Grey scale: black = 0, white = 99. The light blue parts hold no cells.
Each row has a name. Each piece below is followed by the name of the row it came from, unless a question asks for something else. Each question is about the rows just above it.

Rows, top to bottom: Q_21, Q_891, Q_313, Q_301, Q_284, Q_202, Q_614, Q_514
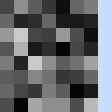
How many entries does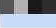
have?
4
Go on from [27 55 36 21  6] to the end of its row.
[40 48]
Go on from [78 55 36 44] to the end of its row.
[62]
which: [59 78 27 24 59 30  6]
Q_313
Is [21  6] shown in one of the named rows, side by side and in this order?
yes
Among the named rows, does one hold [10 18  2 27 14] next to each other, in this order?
yes
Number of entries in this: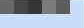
5

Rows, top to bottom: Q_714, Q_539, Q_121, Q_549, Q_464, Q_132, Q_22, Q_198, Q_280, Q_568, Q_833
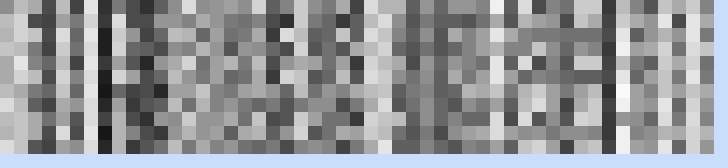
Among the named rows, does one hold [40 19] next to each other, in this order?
no
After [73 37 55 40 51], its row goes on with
[40 40 85 29 85 33 55 33 82 79 22 58 55 40 85 47 85 51]
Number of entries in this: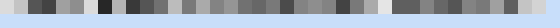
39
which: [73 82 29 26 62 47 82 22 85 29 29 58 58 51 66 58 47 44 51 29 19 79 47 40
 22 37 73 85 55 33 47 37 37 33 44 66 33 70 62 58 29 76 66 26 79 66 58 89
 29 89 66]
Q_539
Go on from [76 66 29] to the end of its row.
[85 29 89  9 70 51 29 22 58 70 58 62 37 66 70 37 58 82 33 44 66 62 79 73
 44 33 47 29 55 62 66 85 62 55 58 47 55 55 51 22 93 51 55 70 66 82 70]
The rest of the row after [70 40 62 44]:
[47 66 22 85 73 37 40 76 37 85 76 51 37 55 33 66 51 62 89 66 51 47 47 44
 44 44 29 89 37 58 70 58 89 47]
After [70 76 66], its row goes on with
[29 85 29 89  9 70 51 29 22 58 70 58 62 37 66 70 37 58 82 33 44 66 62 79
 73 44 33 47 29 55 62 66 85 62 55 58 47 55 55 51 22 93 51 55 70 66 82 70]

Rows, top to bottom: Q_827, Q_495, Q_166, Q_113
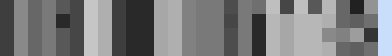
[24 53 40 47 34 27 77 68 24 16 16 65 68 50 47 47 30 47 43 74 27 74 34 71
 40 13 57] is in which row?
Q_827
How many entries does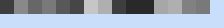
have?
15
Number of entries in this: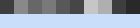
10
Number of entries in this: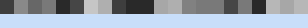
22
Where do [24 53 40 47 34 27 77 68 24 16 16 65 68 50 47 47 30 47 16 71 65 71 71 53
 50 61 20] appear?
Q_166

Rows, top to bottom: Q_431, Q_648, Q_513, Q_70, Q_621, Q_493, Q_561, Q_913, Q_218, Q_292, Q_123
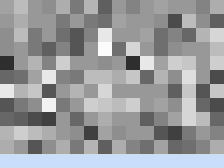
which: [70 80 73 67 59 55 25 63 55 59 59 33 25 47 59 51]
Q_292
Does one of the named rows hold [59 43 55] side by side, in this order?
yes
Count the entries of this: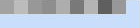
9
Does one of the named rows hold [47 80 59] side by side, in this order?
no

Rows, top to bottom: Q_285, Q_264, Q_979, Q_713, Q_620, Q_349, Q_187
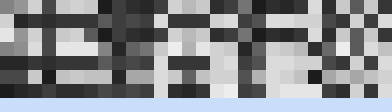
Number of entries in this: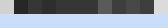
12
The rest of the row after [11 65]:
[75 65 75 81]
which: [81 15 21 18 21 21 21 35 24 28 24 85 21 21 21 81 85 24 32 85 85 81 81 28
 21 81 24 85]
Q_264
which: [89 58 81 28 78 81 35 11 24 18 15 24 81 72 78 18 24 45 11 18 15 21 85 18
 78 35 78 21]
Q_979
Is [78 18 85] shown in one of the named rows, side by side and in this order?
no
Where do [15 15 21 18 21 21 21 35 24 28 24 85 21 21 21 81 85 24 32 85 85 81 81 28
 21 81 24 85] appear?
Q_620
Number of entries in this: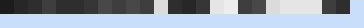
25

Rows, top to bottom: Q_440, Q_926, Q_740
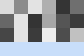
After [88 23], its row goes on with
[92 30 75]
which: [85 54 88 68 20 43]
Q_440

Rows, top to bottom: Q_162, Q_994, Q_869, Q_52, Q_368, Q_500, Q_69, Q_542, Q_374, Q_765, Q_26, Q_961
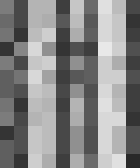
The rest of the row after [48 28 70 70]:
[24 77 41 87 73 28]
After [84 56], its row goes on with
[20 31 24 90 80 31]
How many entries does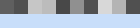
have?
10
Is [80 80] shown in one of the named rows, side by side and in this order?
yes
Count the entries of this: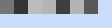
7
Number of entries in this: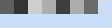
7

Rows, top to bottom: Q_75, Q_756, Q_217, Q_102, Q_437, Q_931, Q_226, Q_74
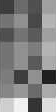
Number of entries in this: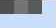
3
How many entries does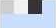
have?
3
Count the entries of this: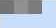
3
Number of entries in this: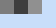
3

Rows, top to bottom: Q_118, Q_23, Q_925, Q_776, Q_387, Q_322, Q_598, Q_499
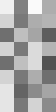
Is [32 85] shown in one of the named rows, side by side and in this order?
no
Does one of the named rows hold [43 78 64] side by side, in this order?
no
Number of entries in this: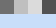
4

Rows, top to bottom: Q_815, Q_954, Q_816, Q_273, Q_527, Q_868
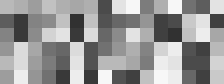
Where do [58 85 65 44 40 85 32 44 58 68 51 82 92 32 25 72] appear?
Q_273
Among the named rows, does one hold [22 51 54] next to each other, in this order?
yes
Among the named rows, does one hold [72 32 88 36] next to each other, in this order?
no
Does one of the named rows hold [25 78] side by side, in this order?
yes
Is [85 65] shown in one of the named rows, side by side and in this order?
yes

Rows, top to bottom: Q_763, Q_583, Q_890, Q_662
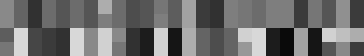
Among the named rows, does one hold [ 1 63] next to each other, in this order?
no
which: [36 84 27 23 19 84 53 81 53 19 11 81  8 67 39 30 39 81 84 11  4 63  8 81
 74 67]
Q_890
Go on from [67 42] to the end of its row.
[30 33 46 36 63 23 19 49 46 42 49 49 23 46 33 56 23]
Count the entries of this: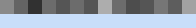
14
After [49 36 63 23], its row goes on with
[19 49 46 42 49 49 23 46 33 56 23]
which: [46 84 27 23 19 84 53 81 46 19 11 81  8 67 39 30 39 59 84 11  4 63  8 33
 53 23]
Q_662

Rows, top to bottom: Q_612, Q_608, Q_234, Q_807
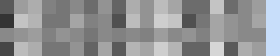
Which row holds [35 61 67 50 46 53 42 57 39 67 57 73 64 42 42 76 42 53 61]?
Q_612
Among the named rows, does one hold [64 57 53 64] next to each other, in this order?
yes
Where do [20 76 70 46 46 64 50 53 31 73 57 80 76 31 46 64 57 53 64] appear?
Q_608
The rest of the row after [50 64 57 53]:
[53]
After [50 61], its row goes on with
[53 57 50 64 57 53 53]
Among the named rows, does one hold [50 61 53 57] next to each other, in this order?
yes

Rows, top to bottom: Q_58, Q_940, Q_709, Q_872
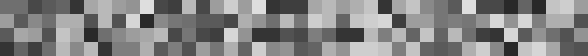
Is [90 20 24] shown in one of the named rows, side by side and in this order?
no
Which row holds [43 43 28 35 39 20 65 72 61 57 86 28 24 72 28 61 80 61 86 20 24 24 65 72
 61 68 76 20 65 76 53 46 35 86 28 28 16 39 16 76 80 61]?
Q_58
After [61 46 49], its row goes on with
[46 57 83 57 83 49 68 68 32]

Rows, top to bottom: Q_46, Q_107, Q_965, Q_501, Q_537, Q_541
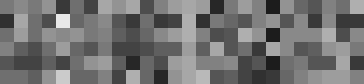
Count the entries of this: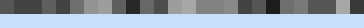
26
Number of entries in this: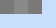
3
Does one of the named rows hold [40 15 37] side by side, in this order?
no
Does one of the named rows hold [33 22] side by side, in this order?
yes
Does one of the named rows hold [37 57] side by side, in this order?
yes
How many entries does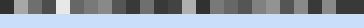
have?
26
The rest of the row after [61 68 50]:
[30 33 68 57 11 53 53 53 68 30 53]

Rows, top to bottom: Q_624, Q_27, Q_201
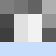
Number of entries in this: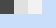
3
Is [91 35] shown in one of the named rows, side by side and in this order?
no
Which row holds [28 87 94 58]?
Q_27
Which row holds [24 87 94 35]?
Q_201
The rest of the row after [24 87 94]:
[35]

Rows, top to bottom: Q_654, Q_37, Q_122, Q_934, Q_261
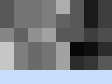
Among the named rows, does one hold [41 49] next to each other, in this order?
no
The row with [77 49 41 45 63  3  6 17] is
Q_934
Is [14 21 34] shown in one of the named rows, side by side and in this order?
no
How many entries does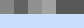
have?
6
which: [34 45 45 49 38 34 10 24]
Q_37
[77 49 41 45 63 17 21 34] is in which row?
Q_261

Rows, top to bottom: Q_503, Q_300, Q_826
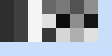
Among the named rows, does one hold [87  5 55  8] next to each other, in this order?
yes
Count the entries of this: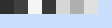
7
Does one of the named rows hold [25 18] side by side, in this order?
no

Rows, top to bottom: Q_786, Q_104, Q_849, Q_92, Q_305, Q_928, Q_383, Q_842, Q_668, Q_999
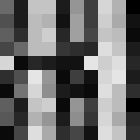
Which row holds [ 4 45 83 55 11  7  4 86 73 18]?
Q_383
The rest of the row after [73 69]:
[ 7 62 24 80 66  7]
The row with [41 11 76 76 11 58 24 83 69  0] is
Q_786

